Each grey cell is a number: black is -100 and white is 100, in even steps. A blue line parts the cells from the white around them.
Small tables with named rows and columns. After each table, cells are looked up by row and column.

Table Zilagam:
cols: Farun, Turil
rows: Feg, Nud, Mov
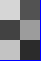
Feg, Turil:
-36
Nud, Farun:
-48
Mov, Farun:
53
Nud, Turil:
22
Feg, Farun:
68
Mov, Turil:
-66
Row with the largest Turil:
Nud

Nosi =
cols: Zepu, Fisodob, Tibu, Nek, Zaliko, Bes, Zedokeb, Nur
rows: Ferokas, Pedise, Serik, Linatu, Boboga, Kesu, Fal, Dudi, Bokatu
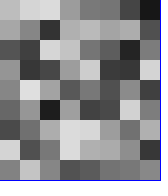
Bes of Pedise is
29
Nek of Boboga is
-31
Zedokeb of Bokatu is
-6
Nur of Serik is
-3
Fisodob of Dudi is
-37
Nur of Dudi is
-57
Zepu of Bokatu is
2
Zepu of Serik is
-34

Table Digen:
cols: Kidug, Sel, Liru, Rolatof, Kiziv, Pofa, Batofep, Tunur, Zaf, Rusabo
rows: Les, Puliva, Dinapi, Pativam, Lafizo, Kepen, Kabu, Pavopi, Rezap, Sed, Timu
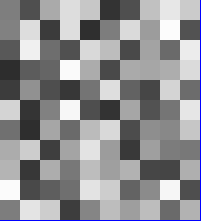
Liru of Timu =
61
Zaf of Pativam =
36
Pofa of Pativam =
-43
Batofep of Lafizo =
-23
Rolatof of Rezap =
-6
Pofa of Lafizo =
74
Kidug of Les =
-1
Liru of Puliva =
-54
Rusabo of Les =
59
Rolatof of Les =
73

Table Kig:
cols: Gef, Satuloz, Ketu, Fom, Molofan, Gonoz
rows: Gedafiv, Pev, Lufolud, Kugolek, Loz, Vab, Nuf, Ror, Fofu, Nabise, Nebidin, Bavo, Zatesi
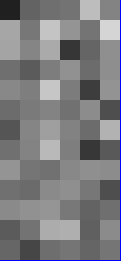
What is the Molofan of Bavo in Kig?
-25
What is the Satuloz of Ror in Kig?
3
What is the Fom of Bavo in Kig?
37
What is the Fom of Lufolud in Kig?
-58
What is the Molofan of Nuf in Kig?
-15
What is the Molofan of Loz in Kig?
-52
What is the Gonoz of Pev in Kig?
67
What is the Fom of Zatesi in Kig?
-8
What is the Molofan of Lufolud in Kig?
-21
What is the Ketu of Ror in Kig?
45
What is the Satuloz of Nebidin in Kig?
14
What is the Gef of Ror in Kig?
-12
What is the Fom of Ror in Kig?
-1
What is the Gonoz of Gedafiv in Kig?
3
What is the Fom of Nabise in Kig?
12
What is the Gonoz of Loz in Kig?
15
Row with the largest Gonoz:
Pev

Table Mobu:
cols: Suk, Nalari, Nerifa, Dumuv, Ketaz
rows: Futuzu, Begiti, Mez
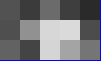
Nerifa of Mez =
67
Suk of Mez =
-23
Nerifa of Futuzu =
-16
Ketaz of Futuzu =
-67
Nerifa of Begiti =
69
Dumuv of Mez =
29
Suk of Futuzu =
-36
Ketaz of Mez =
-8
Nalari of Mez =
-47
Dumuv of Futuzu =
-51
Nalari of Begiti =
14
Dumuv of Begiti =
71
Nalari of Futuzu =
-54
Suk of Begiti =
-38
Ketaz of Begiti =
-40

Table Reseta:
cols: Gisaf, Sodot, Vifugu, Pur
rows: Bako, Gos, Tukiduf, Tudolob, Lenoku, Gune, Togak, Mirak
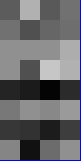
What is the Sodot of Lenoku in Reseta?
-79
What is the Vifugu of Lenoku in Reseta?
-97
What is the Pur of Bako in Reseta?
-11
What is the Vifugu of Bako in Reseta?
-30
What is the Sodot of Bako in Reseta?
39
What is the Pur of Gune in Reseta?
21
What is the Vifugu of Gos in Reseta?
-20
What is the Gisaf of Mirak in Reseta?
4
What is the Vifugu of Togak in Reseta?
-78
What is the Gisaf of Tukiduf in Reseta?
13

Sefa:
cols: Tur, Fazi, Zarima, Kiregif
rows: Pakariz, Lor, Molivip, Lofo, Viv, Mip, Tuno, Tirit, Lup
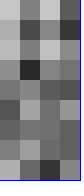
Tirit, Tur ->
-1
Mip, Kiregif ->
17
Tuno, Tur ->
-22
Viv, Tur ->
-8
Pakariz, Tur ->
55
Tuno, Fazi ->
-9
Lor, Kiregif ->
-57
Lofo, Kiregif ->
-10
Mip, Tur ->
-34
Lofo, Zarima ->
3
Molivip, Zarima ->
51
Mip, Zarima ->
-13
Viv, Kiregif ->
-36

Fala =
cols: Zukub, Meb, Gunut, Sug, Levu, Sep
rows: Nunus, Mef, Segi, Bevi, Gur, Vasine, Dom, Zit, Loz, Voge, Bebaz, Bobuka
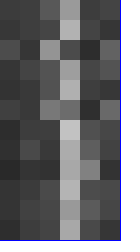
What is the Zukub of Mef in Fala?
-57
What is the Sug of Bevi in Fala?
24
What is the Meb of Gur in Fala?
-55
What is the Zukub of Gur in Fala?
-60
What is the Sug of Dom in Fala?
52
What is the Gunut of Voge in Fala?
-42
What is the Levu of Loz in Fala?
1
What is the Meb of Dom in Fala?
-52
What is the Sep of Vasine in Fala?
-18
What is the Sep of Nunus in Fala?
-47
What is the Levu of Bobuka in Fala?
-43
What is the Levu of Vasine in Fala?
-63
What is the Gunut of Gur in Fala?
-36
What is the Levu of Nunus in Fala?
-52
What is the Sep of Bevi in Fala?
-35
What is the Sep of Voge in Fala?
-43
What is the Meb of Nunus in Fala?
-51
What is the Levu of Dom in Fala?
-37
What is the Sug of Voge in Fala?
41
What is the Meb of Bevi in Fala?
-47

